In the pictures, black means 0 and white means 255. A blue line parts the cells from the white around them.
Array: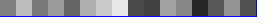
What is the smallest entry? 39
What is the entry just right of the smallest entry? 88

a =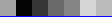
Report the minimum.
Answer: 5
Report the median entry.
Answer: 133
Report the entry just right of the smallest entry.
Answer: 55

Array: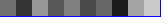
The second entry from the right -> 165
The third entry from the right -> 28
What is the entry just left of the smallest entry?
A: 104

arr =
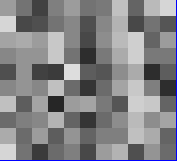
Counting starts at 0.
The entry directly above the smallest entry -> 192
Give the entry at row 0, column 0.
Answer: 156
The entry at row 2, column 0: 164
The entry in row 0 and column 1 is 115
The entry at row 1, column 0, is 214
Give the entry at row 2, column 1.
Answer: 171
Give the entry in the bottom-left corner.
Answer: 214
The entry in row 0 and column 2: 65
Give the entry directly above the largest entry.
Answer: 115
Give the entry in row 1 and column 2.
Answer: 79
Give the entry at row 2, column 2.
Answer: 156
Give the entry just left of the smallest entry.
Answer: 164
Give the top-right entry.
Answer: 214
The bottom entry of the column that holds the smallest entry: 107
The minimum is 38
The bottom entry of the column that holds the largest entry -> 127
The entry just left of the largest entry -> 59
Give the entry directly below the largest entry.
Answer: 107
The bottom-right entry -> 107
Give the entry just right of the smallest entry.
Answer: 156

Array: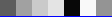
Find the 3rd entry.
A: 202
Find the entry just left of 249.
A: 8
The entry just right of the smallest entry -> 249
